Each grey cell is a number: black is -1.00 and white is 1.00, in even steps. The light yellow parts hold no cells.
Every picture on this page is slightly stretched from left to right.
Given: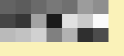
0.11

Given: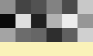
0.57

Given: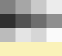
0.85

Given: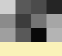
-0.71

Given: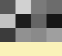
-0.15

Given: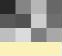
-0.19
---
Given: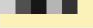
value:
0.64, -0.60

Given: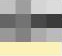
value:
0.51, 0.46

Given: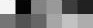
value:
0.91, 0.36

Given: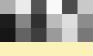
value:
0.37, -0.06

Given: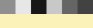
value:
0.12, -0.48

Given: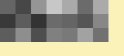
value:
-0.21, -0.11

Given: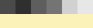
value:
-0.42, 0.81
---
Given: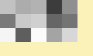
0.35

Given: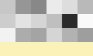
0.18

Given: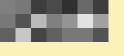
-0.06

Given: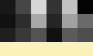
-0.45

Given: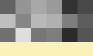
0.16

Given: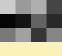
0.21

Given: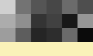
-0.10
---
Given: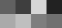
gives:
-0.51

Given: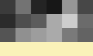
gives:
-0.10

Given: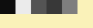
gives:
0.84

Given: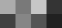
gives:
-0.05

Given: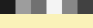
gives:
0.23

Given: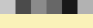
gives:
-0.41

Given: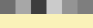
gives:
0.31

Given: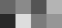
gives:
0.08

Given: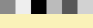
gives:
0.87
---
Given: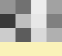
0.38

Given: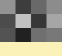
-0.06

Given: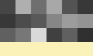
-0.62

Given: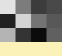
-0.25

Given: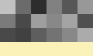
0.34

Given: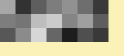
-0.55
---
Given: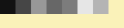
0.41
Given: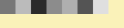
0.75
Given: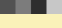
0.56
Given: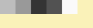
0.96
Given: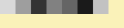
0.52
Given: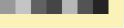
-0.72
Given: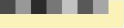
0.30
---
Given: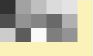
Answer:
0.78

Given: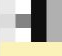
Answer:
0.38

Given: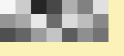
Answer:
0.76

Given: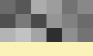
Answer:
0.07

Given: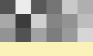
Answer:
0.37

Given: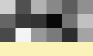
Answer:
0.13
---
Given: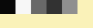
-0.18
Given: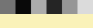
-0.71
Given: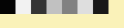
0.01
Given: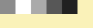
0.33
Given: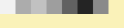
-0.24
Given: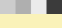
0.37
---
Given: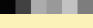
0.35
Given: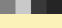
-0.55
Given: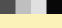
0.76
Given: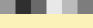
-0.17
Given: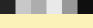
0.36
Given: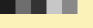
-0.60
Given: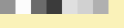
-0.16
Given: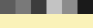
-0.53
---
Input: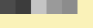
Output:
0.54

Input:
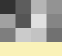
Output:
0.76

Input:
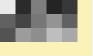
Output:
0.83

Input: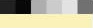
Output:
0.77

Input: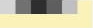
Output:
0.67

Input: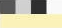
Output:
0.95

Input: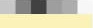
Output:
0.94

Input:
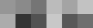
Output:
0.57

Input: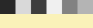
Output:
0.88

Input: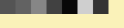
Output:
0.62
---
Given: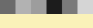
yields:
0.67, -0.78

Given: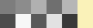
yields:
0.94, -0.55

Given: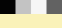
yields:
0.93, -0.98

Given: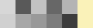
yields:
0.69, -0.53

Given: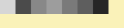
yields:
0.68, -0.70

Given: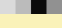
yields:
0.71, -0.92

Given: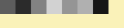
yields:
0.65, -0.83
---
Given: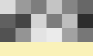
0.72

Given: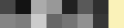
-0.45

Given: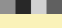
0.13

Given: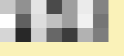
0.56

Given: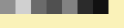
0.13

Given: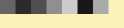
-0.21
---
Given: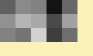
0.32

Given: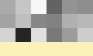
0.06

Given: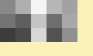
0.54

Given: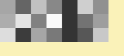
0.01

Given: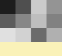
0.49

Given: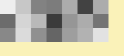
0.45

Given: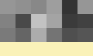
0.52
